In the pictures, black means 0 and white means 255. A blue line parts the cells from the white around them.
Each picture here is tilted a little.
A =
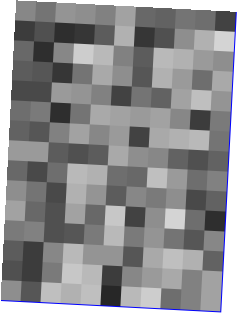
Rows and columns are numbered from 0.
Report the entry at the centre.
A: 169
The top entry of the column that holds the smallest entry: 162
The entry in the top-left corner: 135
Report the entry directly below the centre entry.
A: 110
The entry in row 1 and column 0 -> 60
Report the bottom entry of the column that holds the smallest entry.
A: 39
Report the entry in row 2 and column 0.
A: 104
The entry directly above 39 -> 60
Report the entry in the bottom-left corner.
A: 142
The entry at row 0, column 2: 148
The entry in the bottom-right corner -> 162
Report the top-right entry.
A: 66
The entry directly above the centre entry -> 154
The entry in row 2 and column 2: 135
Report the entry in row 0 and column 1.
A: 116

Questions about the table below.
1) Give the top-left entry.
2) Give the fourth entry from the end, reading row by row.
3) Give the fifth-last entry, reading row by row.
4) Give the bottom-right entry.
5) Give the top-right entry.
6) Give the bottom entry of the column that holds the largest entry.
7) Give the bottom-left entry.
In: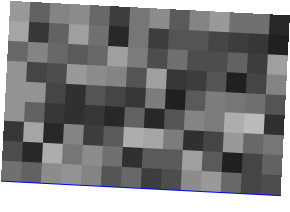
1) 153
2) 153
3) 140
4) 77
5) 40
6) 69
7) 112
